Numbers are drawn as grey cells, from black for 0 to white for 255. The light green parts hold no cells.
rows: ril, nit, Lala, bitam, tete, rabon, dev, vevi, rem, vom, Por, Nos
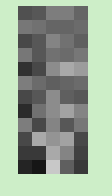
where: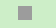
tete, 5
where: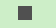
ril, 1

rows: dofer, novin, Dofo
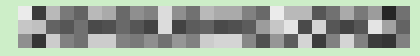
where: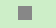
Dofo, 17
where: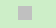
novin, 2

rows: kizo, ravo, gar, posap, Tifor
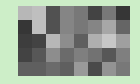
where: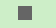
ravo, 8
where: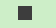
gar, 1

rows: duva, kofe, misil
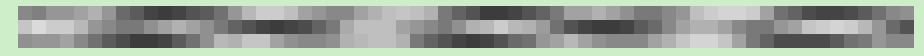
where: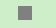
duva, 2
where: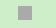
kofe, 24
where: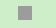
kofe, 38

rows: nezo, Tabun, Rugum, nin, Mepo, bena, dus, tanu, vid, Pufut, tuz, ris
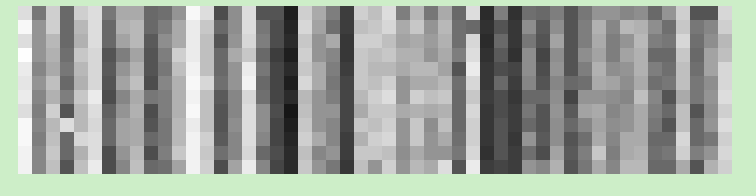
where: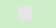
bena, 1
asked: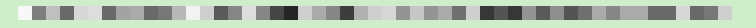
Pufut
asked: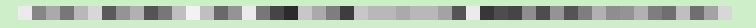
Mepo
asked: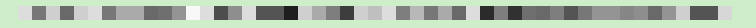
nezo
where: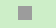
Rugum, 30
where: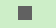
tanu, 7

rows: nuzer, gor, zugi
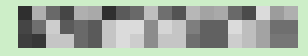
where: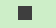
zugi, 1
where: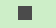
nuzer, 17
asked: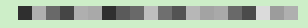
nuzer
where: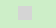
gor, 11
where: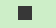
zugi, 2
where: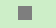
gor, 13

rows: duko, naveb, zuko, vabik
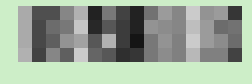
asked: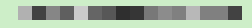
vabik
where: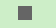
vabik, 6
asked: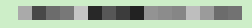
naveb
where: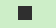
vabik, 8
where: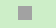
zuko, 5
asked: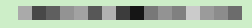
zuko
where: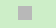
vabik, 13

